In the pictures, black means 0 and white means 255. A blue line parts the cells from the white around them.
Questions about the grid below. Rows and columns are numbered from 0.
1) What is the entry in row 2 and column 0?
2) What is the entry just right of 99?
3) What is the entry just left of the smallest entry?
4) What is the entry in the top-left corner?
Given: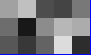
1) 87
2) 220
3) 109
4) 161

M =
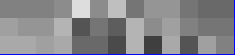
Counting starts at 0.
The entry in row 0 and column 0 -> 129
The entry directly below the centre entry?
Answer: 74
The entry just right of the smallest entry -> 169
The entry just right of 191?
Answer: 117
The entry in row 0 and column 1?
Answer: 129
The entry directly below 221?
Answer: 84
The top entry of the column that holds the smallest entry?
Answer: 149
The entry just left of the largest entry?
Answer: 140
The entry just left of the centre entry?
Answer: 117
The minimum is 63
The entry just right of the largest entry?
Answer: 140
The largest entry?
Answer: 221

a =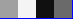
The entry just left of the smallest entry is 244
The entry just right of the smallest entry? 106
